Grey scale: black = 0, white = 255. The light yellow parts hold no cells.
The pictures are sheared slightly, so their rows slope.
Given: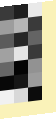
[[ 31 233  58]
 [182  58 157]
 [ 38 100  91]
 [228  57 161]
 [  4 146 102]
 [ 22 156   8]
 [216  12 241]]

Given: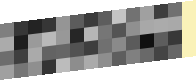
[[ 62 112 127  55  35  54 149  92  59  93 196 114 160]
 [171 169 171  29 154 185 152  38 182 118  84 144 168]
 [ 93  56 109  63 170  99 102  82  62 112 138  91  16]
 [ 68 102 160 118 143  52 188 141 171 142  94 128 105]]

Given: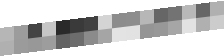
[[102 176 182 156  68 198  42  58  65 212 140 141 183 102 115 184]
 [176 204 176 155 152 157  99 109 139 165 227 226 149 152 166 226]]

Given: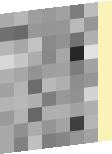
[[125 187 170 182 158 153 161]
 [185 150 113 106 151 149 150]
 [115 176 181 167 194 138 145]
 [ 39 225 215 197 172 136 167]
 [125 162 176 166 147 158 160]
 [142 150 162 180 108 184 175]
 [145 211 179 184 176 126 152]
 [162 173 154 178 103 174 175]
 [ 64 180 168 144 171 149 163]
 [150 162 168 129 191 126 134]]

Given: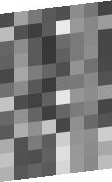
[[118  67  76 161 120  89  79 141]
 [135 156 188  82  63  92 234 152]
 [137  70 102 140  90  55 108 122]
 [141  70  97 150  90  57  96 122]
 [114  73  72 166 124 101  79 147]
 [136  82 113 139  88  59 120 121]
 [141 155 195  78  66  96 229 150]
 [132  71 104 146 100  63 102 122]
 [106  85  89 174 144 196  71 143]
 [143 205 172  82 123  94 205 148]
 [139 168 193  81  79  97 223 152]
 [137 188 177  87 100  91 214 154]]

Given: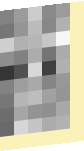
[[138 155 130 155 204]
 [135 177 118 149 187]
 [199 247 207 177 182]
 [117 171 142 129 172]
 [ 64 176  54  80 215]
 [133 152 130 158 169]
 [161 149 119 181 189]
 [143 168 109 166 147]
 [172 178 105 214 196]]

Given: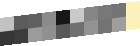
[[120 116 194  92  96 139  23 201 134]
 [115 158  54  60 155 144  89 112 147]]

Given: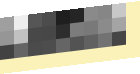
[[134 200 159 238  86  76  31  37 138]
 [139 164 150 193  72  71  45 124 121]
 [114  69  66 101  75  77 101  83  97]]

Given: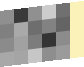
[[204 112 143  58 144]
 [130 100 128 169 110]
 [ 52 140 139 161 124]
 [142 155 168 165 198]]
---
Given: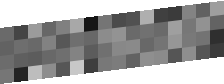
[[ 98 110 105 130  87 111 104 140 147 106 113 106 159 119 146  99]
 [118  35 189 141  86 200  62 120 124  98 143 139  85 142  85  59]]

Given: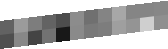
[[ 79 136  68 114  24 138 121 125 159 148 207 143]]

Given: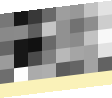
[[137 138  94 197 145 114 141 205]
 [155  23  75 128 184 165 162 226]]

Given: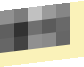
[[ 95  50 111  91 105]]

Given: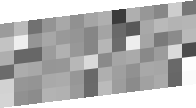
[[195 238 149 167 153 149 134 164 105  88 168 185 179 181]
 [107 172 168 150 151 183 217 138 165 170 137 156 218  76]
 [212 145 140 179 177 154 106 187 157 139 161 170 103 250]]

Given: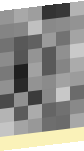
[[132 135 192 137 140 147]
 [140  85 148  89 144 201]
 [145  41 147 139 162 156]
 [180  91 171 101 113 137]]
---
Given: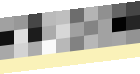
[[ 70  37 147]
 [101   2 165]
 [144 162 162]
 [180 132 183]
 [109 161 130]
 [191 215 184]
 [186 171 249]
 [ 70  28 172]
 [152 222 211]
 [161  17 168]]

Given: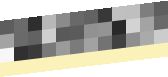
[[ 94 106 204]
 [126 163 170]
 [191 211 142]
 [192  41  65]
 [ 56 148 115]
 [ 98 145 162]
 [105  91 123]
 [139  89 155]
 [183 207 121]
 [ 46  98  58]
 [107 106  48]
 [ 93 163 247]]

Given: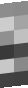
[[138 164 192  73 137  64]
 [141 205 144  57 200  66]]

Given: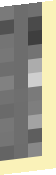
[[112  74  62 115 172 207 122 126 163  94 136]
 [109 109 109 109 109 109 111 110 110 110 109]
 [122  81 116 119 110 129 114 106 119 117 100]]

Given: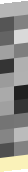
[[181 129 217 126 176 177  32  52 118 187 130]
 [182  85 100 161  52 155 170 160 116 133  79]]

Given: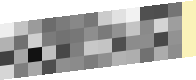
[[116 158 146 141]
 [ 78 212  72 172]
 [ 80 138 141 113]
 [242 196 140 174]
 [225 146  79 178]
 [203 122 196 143]
 [119 142 200 124]
 [136 119 127 139]
 [123 114  71 143]
 [108 123 192  78]
 [155 207  18 168]
 [195 112 165 126]
 [238 178  65 214]]

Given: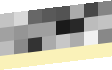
[[132 195 136]
 [ 71 188 241]
 [171  40 172]
 [ 83  26 199]
 [ 89 159 170]
 [103 159  51]
 [216 149 137]
 [195 161 189]]

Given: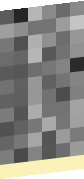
[[137 197 151 145  43 132 128 163 160 122 155]
 [107 156 109 114 132 116  77 115 117 155 109]
 [138 115 144  88 119  97 114 115 170  85  86]
 [182 115 176 182 110 151 151 172 120 166 131]
 [ 37 142  80 101  87  96  95  85  97 119  73]
 [ 91 158 119 108  90 113  97 123  81 101 125]]
